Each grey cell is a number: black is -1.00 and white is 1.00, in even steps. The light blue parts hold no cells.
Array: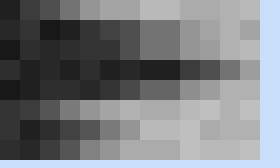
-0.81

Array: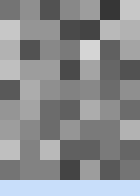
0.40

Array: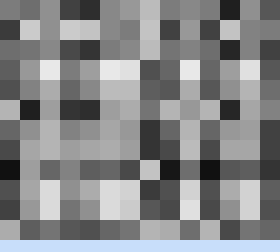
-0.14

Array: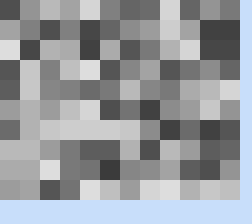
0.73

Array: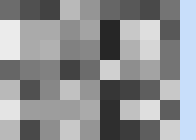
0.84

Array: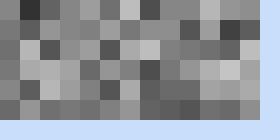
-0.12

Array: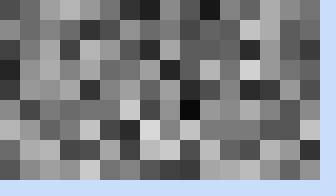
-0.49

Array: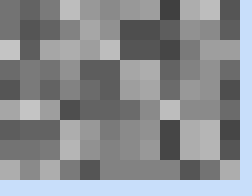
0.54
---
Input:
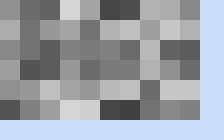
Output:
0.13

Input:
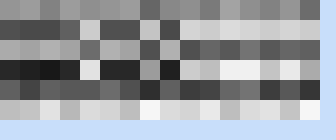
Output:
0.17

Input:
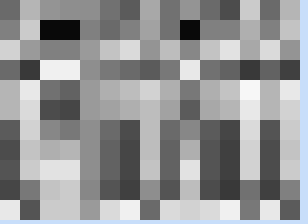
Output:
-0.17

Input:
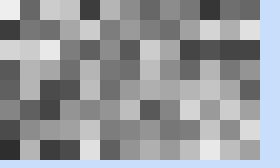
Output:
0.87

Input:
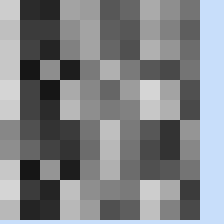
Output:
0.61

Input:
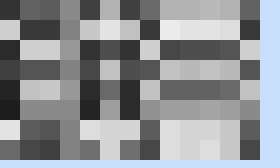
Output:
-0.60

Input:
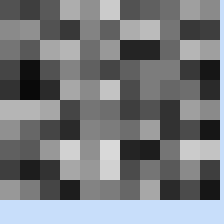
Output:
-0.36

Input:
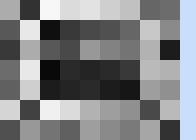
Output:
0.35

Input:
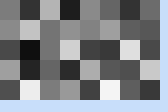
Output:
-0.03
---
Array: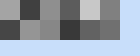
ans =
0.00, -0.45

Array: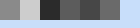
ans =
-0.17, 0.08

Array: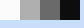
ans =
-0.90, 0.97

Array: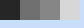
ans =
0.69, -0.70

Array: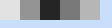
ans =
0.43, 0.77

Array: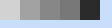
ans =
-0.66, 0.65

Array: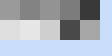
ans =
-0.55, 0.74

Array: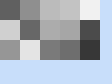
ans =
0.89, 0.18

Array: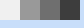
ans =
-0.52, 0.88
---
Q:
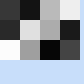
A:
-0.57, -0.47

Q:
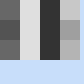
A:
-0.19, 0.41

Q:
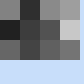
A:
0.02, -0.09

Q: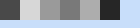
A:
-0.43, -0.70

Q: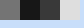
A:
-0.09, 0.74

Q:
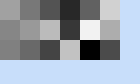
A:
0.26, -0.41

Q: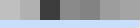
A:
0.50, 0.29

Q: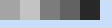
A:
0.29, -0.69

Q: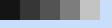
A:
-0.84, 0.53

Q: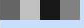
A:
-0.21, 0.01
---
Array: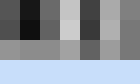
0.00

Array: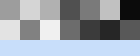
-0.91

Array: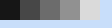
0.71

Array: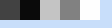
0.99

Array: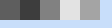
0.29

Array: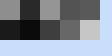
-0.30

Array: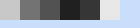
0.81
